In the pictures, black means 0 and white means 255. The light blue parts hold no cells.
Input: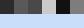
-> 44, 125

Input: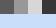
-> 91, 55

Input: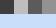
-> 62, 146

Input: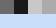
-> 107, 171

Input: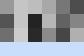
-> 153, 176

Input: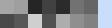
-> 166, 129

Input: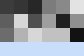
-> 60, 18
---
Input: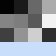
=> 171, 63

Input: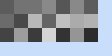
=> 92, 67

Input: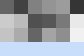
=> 53, 195

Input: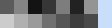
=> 148, 204

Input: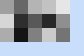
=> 230, 172

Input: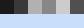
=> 80, 26

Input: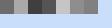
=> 128, 108

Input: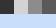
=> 90, 51

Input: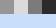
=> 43, 150

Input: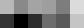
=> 219, 52
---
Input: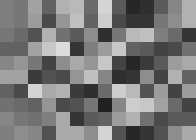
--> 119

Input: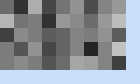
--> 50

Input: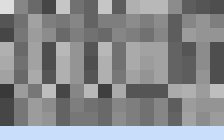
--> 134

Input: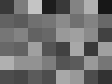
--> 125

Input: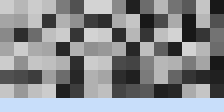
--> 183

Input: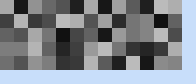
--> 23
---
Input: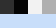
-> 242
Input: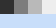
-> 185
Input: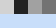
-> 161
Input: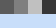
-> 192
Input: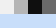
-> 15
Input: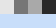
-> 169
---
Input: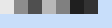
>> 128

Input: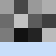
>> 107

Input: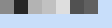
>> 222

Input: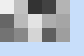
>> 180

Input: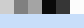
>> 54

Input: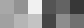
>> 99
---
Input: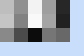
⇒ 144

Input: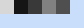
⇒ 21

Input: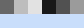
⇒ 189

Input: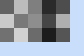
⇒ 188

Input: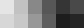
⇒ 194

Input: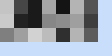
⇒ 70

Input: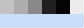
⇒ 173

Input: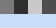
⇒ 47

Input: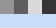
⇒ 94
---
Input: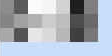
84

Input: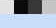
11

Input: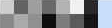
170

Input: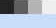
94

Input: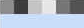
61

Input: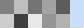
63

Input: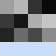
108

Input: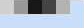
152
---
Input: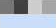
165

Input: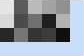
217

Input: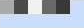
169

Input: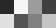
225

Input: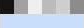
207

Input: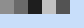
142

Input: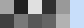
178

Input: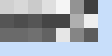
238
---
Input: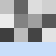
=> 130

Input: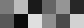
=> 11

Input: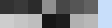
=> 197

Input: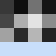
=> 174

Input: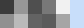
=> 186

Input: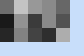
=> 146

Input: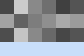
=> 98

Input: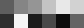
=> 245

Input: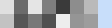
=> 86
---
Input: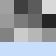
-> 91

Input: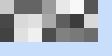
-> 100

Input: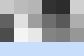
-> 181

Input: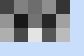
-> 109

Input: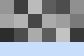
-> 187

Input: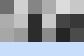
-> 133

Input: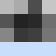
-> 77

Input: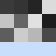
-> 36

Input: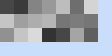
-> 132
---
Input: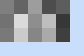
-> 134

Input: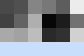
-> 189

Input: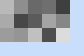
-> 192

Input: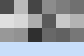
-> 47

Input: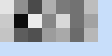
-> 80

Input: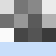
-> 84

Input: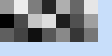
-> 16
